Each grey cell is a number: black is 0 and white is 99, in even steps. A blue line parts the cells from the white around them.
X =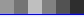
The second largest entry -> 59
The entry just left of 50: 74
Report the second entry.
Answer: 45

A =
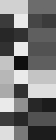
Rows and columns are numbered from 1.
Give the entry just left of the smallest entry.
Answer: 76
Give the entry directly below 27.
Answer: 37
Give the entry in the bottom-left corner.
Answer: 86
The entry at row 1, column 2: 81
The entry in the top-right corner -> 42
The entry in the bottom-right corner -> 11
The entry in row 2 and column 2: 91
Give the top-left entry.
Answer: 81
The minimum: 6
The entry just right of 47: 11
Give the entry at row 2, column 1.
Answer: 23
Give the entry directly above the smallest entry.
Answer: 91

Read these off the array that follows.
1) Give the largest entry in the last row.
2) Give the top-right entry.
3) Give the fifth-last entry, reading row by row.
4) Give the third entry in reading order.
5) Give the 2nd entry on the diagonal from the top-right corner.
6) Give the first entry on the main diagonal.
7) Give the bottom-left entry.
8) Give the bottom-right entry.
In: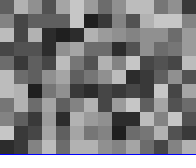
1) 73
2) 22
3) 64
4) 56
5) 77
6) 37
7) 17
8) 69

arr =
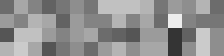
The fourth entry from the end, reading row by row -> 20
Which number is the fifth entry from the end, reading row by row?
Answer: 65
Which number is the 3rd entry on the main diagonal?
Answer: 75
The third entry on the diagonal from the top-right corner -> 38
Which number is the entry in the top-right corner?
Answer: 42
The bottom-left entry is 70
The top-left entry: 42
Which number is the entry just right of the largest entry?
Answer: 51
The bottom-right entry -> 55
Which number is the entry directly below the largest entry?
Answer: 20
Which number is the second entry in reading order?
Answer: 65
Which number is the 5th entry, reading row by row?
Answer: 46
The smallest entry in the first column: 33

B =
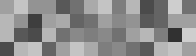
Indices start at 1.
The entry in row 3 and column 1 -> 71
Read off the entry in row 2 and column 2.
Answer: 57
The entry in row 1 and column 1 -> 62
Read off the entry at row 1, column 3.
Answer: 57
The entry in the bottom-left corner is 29
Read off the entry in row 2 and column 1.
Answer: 71
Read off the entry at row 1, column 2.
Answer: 76
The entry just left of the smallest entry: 49
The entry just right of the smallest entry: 80
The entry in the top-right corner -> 44

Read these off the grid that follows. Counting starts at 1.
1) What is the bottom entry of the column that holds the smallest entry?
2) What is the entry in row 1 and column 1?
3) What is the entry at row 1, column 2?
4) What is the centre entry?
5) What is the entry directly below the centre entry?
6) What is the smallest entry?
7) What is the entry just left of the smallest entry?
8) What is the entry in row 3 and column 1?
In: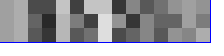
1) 21
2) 62
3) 67
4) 86
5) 86
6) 16
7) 39
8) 62

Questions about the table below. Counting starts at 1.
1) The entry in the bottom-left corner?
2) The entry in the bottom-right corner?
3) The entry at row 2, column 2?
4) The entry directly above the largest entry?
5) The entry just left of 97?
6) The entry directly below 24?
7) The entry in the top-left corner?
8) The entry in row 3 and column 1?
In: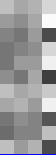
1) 74
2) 29
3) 55
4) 83
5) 65
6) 78
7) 74
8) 51

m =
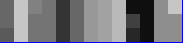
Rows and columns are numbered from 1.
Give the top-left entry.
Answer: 40
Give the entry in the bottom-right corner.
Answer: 55
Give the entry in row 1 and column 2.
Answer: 77
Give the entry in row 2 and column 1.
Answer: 40
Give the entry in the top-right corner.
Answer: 77

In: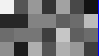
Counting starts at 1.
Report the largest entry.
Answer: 94
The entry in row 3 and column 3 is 46
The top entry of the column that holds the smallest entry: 7
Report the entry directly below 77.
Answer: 68
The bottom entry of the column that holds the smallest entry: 24
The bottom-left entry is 55
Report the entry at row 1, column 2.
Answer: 33
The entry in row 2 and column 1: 15

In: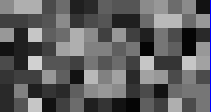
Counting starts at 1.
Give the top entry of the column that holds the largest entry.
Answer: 68
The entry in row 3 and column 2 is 12
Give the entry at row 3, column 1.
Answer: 59
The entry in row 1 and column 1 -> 54
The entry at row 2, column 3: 29
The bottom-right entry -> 46
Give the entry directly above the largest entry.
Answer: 16
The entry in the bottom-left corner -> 16
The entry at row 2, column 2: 25
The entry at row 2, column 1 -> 25
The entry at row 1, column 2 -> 68
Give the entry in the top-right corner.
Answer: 7
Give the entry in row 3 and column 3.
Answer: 77
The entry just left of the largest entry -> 12
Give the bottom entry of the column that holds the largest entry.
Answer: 77

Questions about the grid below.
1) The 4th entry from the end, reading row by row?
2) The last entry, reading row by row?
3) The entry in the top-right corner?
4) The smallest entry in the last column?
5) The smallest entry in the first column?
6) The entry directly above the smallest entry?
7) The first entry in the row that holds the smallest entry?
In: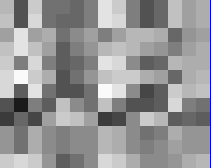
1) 54
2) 71
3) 67
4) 36
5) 23
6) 36
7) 32

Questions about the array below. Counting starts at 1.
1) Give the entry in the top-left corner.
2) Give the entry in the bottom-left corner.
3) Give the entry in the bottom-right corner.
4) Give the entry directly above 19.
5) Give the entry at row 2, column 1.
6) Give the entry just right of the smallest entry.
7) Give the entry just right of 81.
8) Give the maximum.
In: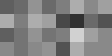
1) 37
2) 53
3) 53
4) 67
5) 67
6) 41
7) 62
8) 81

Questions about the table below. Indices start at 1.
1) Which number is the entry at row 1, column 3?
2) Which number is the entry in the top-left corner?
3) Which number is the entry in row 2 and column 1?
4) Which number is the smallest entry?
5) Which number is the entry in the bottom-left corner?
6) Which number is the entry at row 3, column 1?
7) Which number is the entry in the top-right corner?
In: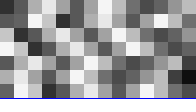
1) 68
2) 19
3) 34
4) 6
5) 38
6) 77
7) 73
